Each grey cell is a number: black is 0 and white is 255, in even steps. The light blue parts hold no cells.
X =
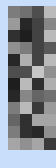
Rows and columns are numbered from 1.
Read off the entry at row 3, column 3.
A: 67
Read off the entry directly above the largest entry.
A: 67
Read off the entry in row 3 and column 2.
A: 30
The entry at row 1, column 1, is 124
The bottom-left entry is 165
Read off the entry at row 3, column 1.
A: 48
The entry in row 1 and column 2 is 112
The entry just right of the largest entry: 144
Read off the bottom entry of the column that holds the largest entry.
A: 165
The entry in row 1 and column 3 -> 78
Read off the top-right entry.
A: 186
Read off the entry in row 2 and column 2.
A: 39
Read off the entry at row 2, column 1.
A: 154
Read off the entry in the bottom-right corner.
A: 58

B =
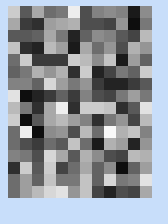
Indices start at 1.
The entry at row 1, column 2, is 89
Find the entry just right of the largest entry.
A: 177
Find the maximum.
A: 249
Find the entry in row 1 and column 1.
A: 204
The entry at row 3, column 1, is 89
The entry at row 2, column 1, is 168
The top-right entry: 140
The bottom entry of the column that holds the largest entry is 35
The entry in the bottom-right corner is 168
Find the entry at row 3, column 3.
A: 98
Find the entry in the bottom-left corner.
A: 109
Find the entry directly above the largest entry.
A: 120
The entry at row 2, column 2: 59
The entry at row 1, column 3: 168

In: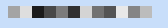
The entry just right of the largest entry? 133
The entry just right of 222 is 27
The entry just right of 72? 124
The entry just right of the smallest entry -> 72

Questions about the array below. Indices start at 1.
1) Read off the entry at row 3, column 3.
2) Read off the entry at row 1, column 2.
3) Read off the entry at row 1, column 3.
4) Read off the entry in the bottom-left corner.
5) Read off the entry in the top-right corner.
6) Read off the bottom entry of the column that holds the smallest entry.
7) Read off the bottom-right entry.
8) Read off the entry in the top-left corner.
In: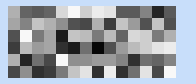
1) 122
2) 100
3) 90
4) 72
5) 90
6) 48
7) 248
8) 176

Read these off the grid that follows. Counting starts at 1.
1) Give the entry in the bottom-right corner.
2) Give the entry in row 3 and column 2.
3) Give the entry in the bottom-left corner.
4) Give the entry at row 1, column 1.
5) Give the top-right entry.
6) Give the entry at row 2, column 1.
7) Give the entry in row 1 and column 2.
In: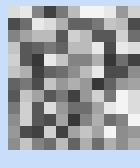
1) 175
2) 163
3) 141
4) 220
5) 208
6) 76
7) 232

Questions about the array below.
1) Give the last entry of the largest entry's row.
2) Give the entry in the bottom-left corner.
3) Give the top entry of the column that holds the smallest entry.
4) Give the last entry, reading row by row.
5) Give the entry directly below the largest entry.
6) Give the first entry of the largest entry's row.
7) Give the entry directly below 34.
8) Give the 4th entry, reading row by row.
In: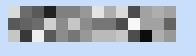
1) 99
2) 198
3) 162
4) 152
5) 77
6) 89
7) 208
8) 34
